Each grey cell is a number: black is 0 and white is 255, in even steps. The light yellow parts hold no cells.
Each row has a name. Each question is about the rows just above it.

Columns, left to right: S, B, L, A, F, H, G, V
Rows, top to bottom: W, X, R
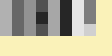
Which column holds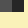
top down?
A
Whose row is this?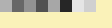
R
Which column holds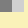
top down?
V
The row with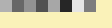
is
W
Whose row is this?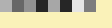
X

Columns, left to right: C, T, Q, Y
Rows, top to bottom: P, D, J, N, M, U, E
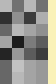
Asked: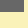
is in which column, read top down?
C
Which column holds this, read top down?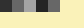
C
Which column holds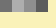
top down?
Y
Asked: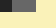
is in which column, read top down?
C
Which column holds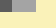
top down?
Q
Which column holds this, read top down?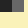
C

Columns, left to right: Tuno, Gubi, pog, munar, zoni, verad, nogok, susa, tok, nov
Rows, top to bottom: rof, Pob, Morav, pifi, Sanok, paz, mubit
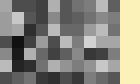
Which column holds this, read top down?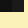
Gubi
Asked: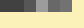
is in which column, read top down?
munar
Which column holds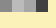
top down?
tok

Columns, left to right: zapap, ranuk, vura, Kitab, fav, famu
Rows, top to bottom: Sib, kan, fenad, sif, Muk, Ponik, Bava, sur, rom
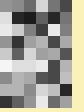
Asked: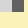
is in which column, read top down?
Kitab
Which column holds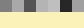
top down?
famu
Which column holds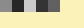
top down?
ranuk
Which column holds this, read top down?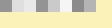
zapap
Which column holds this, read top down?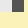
Kitab
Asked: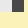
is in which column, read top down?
fav

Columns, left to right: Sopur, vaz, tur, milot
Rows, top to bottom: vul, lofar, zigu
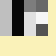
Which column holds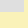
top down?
tur

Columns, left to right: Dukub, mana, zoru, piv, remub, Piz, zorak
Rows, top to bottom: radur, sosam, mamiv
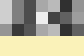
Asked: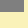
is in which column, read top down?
mana
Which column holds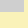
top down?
Dukub

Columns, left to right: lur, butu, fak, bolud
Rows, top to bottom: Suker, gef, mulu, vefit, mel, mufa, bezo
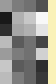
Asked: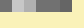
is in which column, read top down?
fak
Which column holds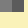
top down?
butu
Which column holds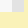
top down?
bolud
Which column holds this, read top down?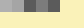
butu

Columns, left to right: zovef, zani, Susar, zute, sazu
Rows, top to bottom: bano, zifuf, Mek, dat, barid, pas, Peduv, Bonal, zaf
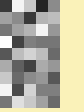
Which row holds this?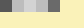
barid
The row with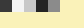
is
bano
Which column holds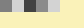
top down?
Susar
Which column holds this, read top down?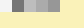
zute
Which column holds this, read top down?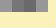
sazu
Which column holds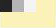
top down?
zute

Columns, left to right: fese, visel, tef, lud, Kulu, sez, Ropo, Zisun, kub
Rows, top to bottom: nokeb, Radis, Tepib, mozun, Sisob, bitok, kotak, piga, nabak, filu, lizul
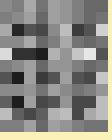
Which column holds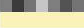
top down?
Ropo
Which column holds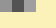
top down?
Kulu

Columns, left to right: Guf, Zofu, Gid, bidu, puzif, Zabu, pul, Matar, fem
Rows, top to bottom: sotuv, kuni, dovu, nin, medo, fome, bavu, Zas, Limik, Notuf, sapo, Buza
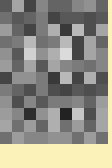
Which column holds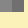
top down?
Zofu
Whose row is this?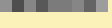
Limik
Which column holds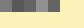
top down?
Zofu

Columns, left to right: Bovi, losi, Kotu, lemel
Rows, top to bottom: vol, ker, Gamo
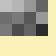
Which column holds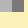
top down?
losi
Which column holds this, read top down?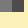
losi
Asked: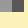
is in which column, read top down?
Kotu
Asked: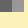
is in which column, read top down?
lemel

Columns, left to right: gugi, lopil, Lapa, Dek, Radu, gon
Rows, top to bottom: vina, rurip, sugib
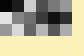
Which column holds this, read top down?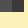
Dek

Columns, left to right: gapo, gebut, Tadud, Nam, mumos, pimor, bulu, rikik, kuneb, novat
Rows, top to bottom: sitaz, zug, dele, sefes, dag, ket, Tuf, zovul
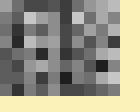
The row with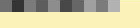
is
dele
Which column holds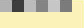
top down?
novat
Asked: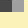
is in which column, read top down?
Nam
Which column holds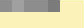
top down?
mumos
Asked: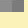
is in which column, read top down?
mumos

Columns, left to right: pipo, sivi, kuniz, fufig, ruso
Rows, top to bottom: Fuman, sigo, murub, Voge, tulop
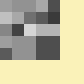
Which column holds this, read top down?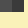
ruso
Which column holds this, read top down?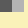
fufig

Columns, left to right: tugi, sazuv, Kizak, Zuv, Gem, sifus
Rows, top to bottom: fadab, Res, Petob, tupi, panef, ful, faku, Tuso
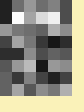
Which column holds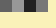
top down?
Gem
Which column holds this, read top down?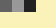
Gem
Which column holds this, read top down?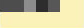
sifus

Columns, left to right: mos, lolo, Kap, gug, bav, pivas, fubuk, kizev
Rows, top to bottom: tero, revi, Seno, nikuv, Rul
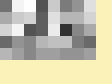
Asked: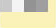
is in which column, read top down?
lolo
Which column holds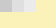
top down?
bav
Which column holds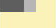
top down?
gug
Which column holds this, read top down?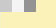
lolo
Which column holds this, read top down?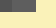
gug

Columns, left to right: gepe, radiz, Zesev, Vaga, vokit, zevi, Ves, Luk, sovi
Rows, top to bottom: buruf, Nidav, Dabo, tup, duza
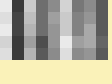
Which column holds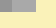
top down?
Luk
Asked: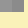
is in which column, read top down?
vokit
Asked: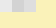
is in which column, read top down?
gepe

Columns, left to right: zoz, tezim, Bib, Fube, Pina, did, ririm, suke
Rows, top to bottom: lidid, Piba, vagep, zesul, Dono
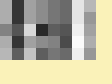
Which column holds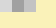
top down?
Bib
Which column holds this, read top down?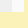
ririm
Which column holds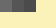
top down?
did
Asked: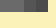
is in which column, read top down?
did
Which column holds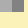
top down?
zoz

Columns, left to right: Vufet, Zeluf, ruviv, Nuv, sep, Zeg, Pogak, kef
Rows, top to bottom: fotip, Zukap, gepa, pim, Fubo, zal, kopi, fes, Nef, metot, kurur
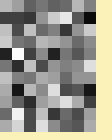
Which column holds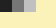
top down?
Vufet
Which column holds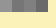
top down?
Zeg
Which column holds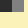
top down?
Zeluf
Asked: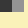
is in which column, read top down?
Zeg
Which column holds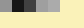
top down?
kef

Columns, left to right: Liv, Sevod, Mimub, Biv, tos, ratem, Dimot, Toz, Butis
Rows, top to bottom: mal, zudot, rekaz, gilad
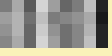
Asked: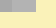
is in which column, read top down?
Sevod
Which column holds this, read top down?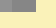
Dimot
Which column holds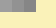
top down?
Liv
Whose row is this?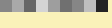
gilad
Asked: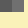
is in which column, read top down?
Mimub
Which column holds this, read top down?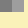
Liv

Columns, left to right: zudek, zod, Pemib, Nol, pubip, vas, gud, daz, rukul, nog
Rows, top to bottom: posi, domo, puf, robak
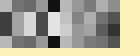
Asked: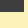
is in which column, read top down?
zudek
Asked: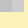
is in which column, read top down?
vas
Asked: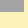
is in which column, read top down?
zod
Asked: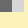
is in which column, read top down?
Pemib

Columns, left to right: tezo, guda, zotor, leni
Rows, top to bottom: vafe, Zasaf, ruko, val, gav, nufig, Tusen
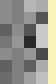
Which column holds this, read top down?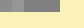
guda
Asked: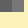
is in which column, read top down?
tezo
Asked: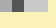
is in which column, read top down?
leni
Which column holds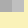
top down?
leni
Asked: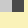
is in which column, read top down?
leni
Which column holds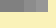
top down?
guda

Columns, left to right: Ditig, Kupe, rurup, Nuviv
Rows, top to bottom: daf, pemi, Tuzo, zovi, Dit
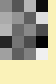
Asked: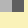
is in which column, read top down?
rurup
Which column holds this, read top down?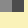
rurup
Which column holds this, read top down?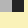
Ditig

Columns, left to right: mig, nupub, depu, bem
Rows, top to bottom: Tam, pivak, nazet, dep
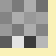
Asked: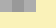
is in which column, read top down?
depu
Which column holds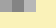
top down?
bem
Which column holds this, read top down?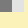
nupub
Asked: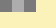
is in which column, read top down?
nupub
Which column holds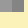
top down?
mig
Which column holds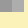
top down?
depu

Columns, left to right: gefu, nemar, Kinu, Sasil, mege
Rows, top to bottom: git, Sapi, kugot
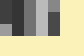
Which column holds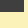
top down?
gefu
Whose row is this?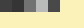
Sapi
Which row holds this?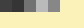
git
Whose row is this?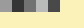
kugot

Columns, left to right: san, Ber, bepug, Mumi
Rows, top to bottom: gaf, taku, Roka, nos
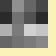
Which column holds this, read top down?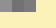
Ber
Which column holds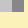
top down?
Mumi
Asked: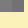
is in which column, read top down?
Ber
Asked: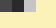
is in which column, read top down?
Mumi

